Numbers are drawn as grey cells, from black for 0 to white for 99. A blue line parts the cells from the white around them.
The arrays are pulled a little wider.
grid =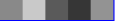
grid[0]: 53
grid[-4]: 78
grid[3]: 21

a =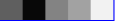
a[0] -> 37
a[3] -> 63
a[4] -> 94
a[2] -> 51

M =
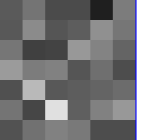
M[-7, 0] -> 35
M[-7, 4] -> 12
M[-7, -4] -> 29
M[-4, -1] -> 30
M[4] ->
[31, 72, 34, 36, 39, 42]
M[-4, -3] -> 33
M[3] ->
[60, 48, 50, 33, 43, 30]
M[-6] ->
[34, 54, 33, 36, 56, 46]
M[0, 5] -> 48
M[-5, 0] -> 46

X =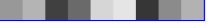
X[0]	59
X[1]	70
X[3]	41
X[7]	54

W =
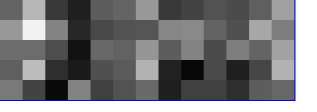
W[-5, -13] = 39
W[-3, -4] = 29
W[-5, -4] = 32
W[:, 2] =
[22, 51, 30, 18, 4]
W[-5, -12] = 71
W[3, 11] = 27
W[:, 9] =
[32, 38, 29, 29, 25]
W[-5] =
[39, 71, 22, 12, 36, 39, 59, 22, 26, 32, 29, 37, 62]
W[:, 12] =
[62, 49, 63, 69, 40]
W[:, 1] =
[71, 94, 42, 73, 26]
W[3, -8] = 35
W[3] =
[37, 73, 18, 10, 31, 35, 69, 13, 3, 29, 12, 27, 69]
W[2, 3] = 7
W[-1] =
[47, 26, 4, 51, 25, 32, 41, 12, 25, 25, 18, 36, 40]
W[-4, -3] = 31
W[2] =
[42, 42, 30, 7, 40, 38, 58, 36, 51, 29, 49, 39, 63]
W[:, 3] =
[12, 15, 7, 10, 51]
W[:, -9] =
[36, 28, 40, 31, 25]

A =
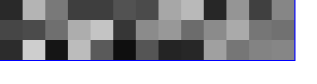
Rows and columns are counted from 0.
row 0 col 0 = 16
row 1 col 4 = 76
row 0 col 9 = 15
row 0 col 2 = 47
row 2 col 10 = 46
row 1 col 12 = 44
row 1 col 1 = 29
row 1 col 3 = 67
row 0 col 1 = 70
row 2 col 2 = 8
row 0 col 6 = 29

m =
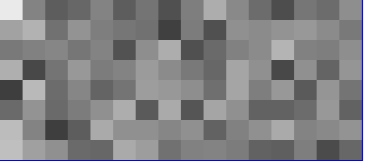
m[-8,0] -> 91
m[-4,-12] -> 39
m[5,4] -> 56
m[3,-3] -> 56
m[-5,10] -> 64
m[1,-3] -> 59
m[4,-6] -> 64
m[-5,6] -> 60
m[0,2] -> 36
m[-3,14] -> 59
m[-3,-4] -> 38
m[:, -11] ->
[36, 46, 32, 51, 45, 67, 56, 66]
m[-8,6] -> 45
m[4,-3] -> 35
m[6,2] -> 24
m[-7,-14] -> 44
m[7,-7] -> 51
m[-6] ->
[47, 50, 52, 46, 51, 32, 55, 67, 31, 41, 50, 54, 70, 50, 49, 55]
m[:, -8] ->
[49, 48, 31, 47, 55, 33, 56, 50]
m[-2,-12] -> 66
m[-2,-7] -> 38
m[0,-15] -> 51
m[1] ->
[63, 69, 44, 57, 49, 46, 44, 25, 48, 31, 56, 54, 57, 59, 54, 47]
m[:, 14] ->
[42, 54, 49, 39, 58, 59, 53, 29]
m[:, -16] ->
[91, 63, 47, 68, 24, 41, 73, 74]
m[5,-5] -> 38
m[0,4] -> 51
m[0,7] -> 31
